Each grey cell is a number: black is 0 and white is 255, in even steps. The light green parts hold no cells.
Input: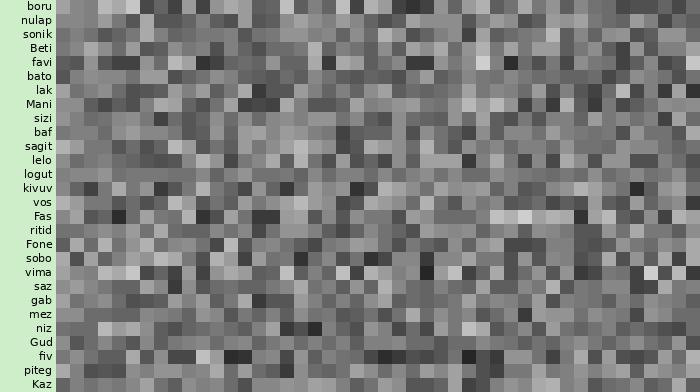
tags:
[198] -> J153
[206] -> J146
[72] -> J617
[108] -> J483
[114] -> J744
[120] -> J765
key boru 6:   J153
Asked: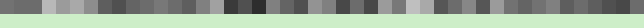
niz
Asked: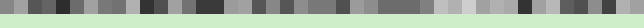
Fas
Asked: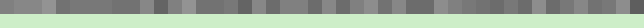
logut
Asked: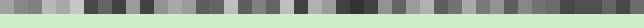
boru
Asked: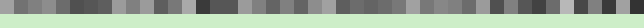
lak

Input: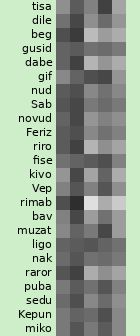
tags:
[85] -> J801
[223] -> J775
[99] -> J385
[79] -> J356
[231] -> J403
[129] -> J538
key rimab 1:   J356
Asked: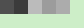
beg
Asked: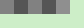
Vep
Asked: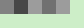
bav

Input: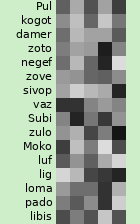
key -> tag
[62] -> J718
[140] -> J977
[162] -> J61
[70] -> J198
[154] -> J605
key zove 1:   J605
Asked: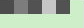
libis
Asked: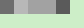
damer
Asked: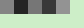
Subi
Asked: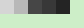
lig

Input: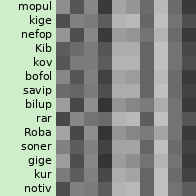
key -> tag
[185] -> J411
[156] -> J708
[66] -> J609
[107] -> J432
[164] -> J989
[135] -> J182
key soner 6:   J989
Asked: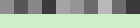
mopul

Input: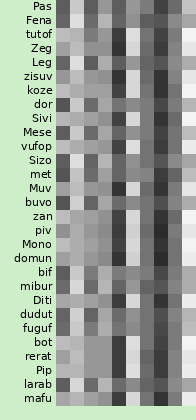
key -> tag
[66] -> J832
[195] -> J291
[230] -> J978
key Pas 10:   J291
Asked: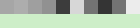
Diti
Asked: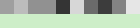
Zeg
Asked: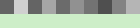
dudut
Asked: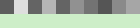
Sizo
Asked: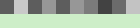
Pas
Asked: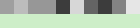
rerat

